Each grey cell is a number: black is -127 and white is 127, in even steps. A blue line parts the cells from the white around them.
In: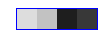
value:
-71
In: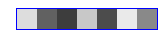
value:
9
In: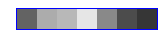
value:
-73
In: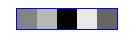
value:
-24
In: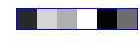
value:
-17
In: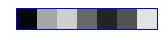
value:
99
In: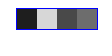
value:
-18
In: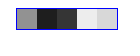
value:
88
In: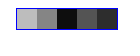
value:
-82
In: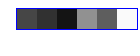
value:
122
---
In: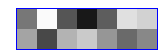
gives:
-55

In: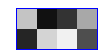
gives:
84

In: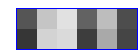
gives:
83

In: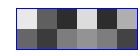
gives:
-68

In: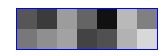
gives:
15

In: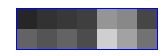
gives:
-43

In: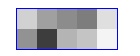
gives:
-66
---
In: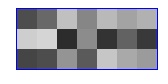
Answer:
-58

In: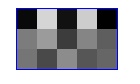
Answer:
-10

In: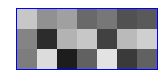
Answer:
-2

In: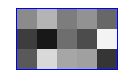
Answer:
-38

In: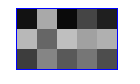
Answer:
-66

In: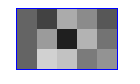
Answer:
-27

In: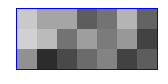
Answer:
17

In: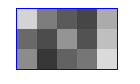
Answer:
12
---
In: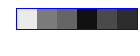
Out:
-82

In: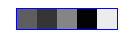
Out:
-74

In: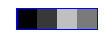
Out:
-71

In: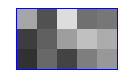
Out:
-66

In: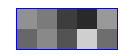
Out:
-66

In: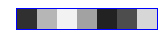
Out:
-79

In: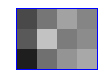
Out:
-54

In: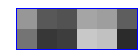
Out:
-72

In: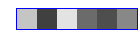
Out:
-49
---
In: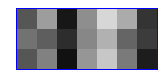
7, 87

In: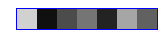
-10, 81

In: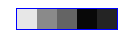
-27, 103

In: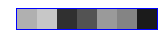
-44, 71

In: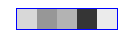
51, 107

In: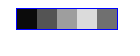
30, 91
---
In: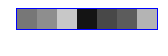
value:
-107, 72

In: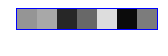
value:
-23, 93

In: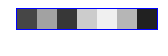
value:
76, 112

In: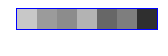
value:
51, 72

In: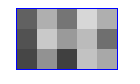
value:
26, 87

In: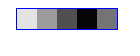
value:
-47, 99

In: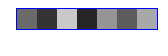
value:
-89, 73

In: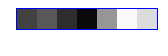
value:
-117, 121
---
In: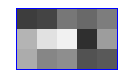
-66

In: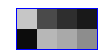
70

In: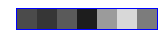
-52

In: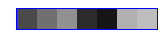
-53

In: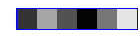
-75

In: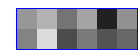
23

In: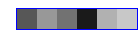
-40

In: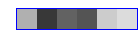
48

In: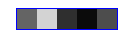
-27

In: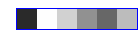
-85
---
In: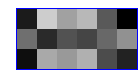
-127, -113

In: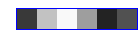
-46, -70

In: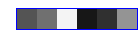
20, -43

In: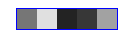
34, -9

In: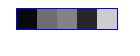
77, -118

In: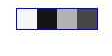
-57, 118

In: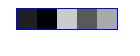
41, -95

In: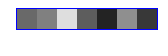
-71, -22

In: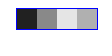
48, -94

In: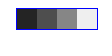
111, -91
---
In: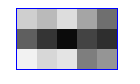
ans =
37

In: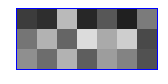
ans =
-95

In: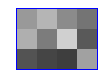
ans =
11

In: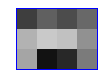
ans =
-51

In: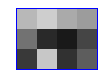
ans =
42

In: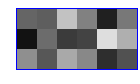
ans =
-95

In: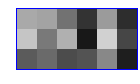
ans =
27
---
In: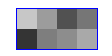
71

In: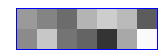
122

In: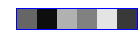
100

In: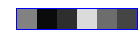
91

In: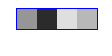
95

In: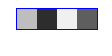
112

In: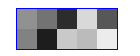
108

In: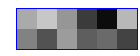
71

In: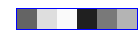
122
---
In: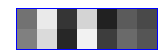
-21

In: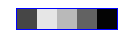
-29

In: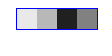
-95

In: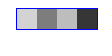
61

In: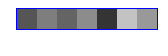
67

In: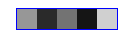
-106
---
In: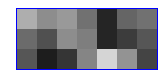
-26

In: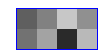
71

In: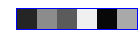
-119

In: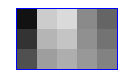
10

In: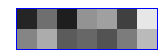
-63

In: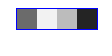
60
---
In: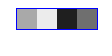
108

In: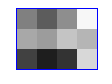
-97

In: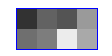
-2

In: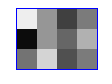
84

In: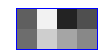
78

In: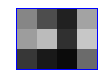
-102

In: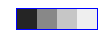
8

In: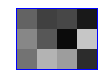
51

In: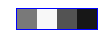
120
